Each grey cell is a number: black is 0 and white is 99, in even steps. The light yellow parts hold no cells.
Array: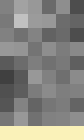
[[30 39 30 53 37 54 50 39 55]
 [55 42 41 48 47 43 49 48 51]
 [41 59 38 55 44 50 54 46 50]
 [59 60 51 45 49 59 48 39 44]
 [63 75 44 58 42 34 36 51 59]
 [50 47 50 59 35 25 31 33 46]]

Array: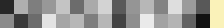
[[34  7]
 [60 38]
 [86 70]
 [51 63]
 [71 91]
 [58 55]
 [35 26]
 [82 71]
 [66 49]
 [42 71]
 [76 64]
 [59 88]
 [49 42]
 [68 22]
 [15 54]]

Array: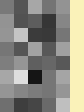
[[57 52 46 62 34 64 58 74]
 [45 21 22 34 40 46 46 41]
 [65 36 23 63 37  8 48 27]
 [33 32 76 33 58 86 52 24]
 [47 57 58 46 49 65 58 43]]

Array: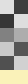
[[24 86 67 33 81]
 [87 21 50 78 31]]

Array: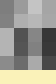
[[64 65 21 22 28]
 [76 71 52 50 66]
 [60 68 32 33 42]
 [49 50 70 70 54]]

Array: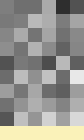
[[32 64 53 52 37 90 61 68 84]
 [18 48 44 38 72 42 37 51 62]
 [66 67 64 54 30 75 42 60 81]
 [43 72 45 69 44 56 65 68 58]
 [43 49 66 45 47 73 46 57 74]
 [49 47 52 55 32 42 61 44 33]]

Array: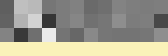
[[49 28 55]
 [48 49 46]
 [49 48 45]
 [51 55 45]
 [43 46 46]
 [41 44 53]
 [50 52 40]
 [48 48 45]
 [46 21 91]
 [72 82 43]
 [74 69 22]
 [37 38 51]]
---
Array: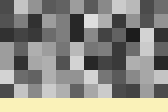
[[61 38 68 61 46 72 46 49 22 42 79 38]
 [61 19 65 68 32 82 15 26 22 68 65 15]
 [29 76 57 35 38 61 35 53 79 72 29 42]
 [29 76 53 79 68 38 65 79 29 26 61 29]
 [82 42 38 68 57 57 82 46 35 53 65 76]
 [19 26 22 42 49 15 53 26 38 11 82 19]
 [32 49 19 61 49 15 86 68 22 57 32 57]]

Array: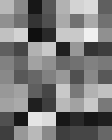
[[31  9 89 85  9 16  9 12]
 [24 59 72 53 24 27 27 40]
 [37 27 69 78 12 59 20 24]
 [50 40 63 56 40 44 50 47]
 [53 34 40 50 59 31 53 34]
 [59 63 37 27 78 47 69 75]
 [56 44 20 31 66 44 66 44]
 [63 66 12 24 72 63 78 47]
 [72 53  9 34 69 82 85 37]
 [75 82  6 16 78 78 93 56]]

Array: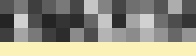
[[24 64 47 24 17 54 30 70 60 54 70 57 40 57]
 [14 81 30 14 20 17 40 77 17 64 81 43 30 20]
 [33 47 24 36 47 27 77 51 27 43 47 33 67 33]]

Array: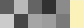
[[79 27 64 61 47]
 [36 72 39 19 54]]

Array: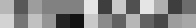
[[82 46 75 58 14  7 78 54 38 71 38 28 61 65]
 [71 34 61 50 50 50 89 24 78 31 89 68 24 42]]

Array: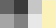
[[64 50 90]
 [39 23 77]]

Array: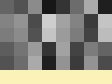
[[32 42 66 12 57 23 57 29]
 [36 45 60 20 63 26 48 39]
 [39 32 54  9 20 42 66 12]
 [48 54 32 76 60 48 26 73]
 [51 57 29 80 63 51 23 76]]

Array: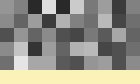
[[43 89 65 65 35 31 58 61 31 54]
 [54 39 61 23 69 50 43 72 27 43]
 [31 58 39 54 31 27 47 35 65 39]
 [54 76 20 61 39 69 72 27 31 43]
 [58 50 16 86 16 79 47 61 23 50]]
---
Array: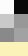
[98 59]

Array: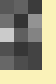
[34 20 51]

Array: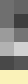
[43 24]

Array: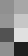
[56 77]

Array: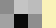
[54  4]

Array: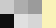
[79 87]

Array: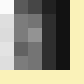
[97 48 57 18  7]

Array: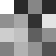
[99 65 37 32]
